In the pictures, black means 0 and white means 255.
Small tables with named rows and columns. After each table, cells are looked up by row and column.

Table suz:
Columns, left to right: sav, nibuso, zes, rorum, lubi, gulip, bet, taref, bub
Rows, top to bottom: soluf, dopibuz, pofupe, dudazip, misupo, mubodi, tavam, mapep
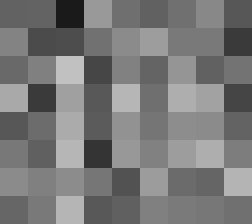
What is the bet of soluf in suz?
112
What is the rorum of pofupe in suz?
70
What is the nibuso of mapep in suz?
121
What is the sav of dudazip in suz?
169
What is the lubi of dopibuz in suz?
139
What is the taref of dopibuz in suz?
121
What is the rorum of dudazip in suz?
88
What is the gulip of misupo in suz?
117
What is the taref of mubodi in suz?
174
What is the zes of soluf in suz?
26
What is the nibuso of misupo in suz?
108
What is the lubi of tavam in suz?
82
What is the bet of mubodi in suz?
157
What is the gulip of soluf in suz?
97
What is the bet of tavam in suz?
107
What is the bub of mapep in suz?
112
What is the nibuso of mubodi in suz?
96
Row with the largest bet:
dudazip

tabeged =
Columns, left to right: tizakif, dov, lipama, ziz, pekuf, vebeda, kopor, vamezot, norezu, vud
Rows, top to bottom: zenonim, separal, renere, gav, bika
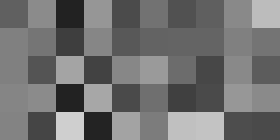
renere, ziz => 66
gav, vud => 138
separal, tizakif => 128
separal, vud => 116
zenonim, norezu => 137
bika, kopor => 192
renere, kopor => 108
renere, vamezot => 71
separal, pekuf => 88
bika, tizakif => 131
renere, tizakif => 128
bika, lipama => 207
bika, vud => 74
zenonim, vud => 188
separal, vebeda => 99
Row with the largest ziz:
gav

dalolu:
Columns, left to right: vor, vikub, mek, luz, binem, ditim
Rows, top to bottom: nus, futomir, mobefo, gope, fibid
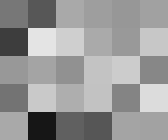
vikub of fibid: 22
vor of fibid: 169
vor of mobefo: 152
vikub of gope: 201
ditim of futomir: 199
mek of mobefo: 145
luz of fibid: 86
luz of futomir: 170
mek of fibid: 96
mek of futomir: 207
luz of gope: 194
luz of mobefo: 195

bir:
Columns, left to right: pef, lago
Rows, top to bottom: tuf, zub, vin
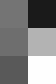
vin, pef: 89
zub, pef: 110
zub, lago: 179
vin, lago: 254
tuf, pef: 116
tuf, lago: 26

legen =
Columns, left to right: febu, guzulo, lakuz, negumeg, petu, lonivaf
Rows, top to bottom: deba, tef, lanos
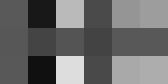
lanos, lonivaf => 173
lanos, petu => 169
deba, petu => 149
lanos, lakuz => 221
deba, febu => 89
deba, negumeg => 74
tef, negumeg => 67
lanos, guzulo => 16
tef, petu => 88
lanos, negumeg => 73
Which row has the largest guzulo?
tef

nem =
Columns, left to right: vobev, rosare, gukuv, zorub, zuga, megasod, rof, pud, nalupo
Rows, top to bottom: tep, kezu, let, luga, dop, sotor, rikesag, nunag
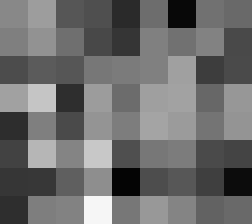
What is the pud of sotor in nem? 74
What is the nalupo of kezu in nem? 73
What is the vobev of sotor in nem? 66
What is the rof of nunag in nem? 132
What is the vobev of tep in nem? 136
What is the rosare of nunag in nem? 126
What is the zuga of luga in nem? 108
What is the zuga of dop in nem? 125
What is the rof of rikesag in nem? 87
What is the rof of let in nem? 160
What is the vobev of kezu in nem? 127
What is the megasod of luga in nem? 159
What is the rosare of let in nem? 91
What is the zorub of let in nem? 119
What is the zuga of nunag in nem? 119
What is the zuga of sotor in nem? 79
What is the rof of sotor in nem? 124
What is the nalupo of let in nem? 74
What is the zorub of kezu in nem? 72
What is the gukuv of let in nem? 86

